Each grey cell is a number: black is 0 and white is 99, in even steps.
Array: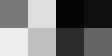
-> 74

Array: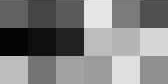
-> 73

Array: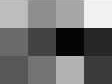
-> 26

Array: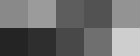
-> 28

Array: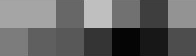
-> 2

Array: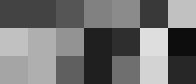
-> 18
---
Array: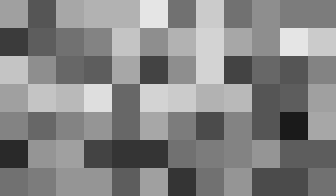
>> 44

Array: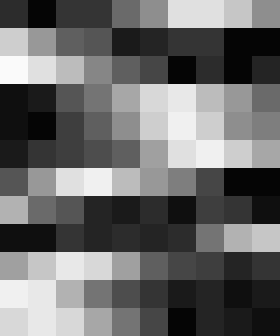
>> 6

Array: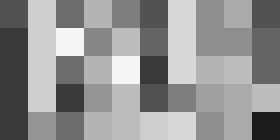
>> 11

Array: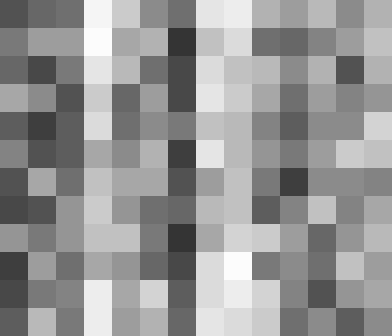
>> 54

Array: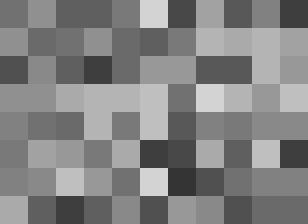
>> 41

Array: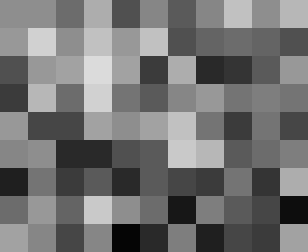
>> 63
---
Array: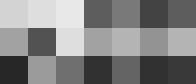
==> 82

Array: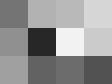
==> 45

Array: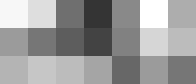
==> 96

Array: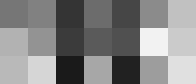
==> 46

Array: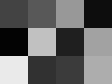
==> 26

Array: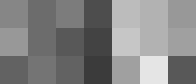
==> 52
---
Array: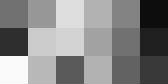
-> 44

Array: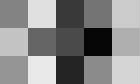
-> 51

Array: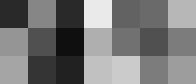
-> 16

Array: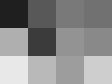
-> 12

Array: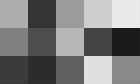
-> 67

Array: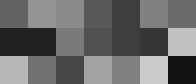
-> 38

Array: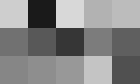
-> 80

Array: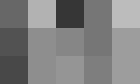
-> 40

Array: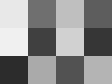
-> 90

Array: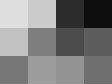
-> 86
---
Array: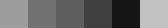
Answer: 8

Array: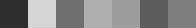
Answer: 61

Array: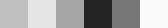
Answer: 46

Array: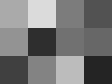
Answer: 57

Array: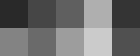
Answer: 20

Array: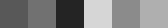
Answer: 54

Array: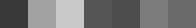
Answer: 30
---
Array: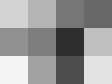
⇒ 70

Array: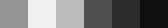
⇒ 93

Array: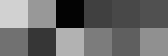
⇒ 59

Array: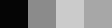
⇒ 54

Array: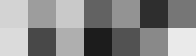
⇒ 61

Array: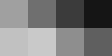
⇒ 43

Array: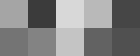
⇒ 23

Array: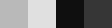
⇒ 87
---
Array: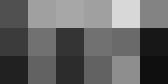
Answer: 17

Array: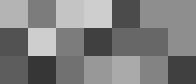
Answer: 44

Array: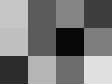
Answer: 42

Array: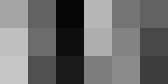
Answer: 10

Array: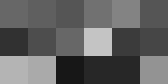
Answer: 9

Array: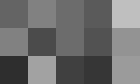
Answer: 25
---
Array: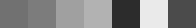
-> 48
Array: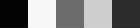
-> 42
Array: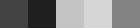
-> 51
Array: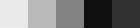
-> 51
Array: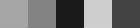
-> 51
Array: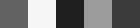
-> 38
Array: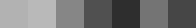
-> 45
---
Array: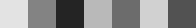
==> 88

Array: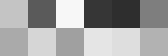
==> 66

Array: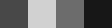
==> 28

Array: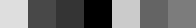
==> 86

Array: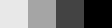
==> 90

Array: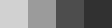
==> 81
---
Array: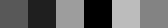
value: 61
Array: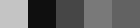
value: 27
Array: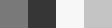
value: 96
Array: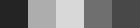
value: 84
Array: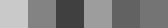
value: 25
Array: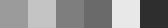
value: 49
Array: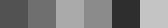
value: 66
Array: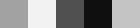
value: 31
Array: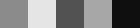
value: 32
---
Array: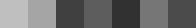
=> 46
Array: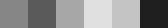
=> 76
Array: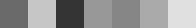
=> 66
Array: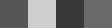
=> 22
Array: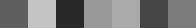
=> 27
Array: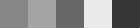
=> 91
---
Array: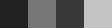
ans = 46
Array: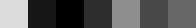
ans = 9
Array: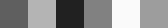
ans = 70
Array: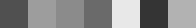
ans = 61
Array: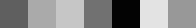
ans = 66
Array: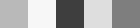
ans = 96
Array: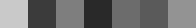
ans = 23
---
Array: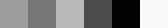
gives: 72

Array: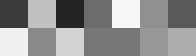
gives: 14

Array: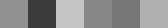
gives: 76

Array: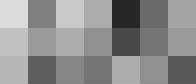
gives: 78

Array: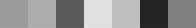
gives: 35

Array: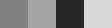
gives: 15

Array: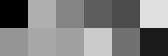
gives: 51

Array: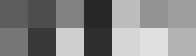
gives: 50

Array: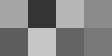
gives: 71
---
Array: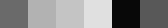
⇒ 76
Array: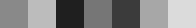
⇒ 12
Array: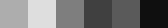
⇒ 49
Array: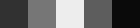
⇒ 92
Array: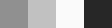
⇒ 97
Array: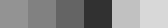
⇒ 39
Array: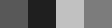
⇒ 75
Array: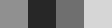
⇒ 43
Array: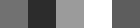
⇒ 60
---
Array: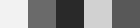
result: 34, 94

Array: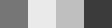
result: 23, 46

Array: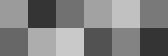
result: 47, 40

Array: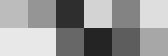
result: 86, 90

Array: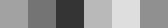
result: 56, 63

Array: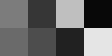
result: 3, 41
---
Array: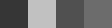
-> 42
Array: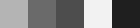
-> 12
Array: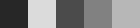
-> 71
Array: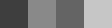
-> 77
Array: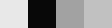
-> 75
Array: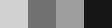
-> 8
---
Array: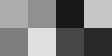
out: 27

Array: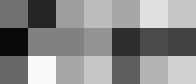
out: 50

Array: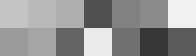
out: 39

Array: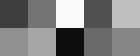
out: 5

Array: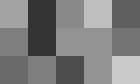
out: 57

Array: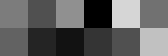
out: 7

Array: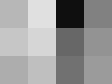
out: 40
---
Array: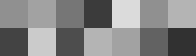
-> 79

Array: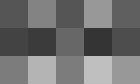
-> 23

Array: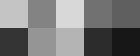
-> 58

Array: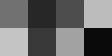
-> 22

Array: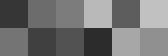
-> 25

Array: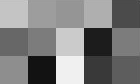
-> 48

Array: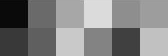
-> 37

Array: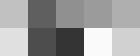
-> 30

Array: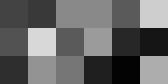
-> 84

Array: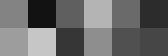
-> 77
